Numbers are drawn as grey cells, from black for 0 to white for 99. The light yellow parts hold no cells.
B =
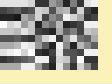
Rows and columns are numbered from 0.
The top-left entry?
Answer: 88
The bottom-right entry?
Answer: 26
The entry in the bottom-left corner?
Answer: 66
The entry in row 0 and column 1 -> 88
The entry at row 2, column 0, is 14
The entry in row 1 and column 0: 26
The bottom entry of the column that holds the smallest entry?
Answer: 66
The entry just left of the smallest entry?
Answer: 14
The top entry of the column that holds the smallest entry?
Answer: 88
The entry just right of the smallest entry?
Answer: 66
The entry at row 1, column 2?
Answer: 37
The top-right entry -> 93

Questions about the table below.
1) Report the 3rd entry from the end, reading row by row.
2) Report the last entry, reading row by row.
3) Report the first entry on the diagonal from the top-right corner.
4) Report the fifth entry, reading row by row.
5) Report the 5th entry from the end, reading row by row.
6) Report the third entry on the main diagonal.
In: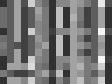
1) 52
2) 19
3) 31
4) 80
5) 74
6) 63

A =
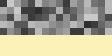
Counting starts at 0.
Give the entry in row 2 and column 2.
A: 72
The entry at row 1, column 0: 67
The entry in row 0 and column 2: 62
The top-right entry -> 72
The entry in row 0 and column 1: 78
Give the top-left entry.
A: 23
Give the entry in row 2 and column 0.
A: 51
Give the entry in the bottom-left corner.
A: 29
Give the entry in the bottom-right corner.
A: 72
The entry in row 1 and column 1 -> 56

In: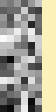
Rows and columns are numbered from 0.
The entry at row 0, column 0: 53
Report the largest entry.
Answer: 97
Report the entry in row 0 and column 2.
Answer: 59
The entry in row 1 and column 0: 37
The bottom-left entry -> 10
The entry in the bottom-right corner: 31
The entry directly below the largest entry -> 75
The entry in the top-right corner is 75
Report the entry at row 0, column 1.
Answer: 47
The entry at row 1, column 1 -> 42
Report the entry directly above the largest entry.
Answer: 70
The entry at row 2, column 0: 59
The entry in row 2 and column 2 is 80
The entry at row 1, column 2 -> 42

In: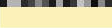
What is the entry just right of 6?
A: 53
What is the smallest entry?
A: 6

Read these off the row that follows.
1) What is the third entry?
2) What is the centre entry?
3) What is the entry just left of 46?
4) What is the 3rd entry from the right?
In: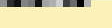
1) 7
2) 63
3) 51
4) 41

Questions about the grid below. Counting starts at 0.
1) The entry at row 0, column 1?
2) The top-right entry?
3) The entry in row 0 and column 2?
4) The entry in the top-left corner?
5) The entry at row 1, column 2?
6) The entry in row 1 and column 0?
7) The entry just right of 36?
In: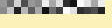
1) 42
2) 92
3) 81
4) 59
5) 13
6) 53
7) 65

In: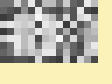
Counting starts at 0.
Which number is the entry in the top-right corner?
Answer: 73
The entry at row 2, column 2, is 79
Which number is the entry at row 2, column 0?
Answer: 23
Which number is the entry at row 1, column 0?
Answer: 39
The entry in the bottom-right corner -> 28
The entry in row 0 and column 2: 84
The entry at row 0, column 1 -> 45
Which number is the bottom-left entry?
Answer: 28
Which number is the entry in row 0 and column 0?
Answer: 45
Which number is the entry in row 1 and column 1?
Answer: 33

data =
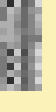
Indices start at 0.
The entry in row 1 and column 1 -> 73
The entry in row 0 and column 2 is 78
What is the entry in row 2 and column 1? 68
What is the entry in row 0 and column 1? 18
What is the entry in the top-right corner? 83
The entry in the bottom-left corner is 62
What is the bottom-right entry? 62
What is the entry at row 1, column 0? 47
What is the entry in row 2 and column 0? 47
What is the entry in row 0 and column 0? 62

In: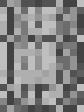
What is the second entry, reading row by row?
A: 63
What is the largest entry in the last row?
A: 74
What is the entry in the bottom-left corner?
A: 37
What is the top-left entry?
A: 32
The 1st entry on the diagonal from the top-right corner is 74
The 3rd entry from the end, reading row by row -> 26
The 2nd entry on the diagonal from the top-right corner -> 57
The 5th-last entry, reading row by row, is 32

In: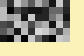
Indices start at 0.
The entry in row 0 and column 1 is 19
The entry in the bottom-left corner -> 8
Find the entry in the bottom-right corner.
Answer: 73
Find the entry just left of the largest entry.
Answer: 19
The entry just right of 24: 78
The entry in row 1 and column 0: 73
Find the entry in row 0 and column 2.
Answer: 78
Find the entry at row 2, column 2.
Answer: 68
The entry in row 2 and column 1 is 63
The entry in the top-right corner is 19
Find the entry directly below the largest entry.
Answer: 40
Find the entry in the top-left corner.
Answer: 58
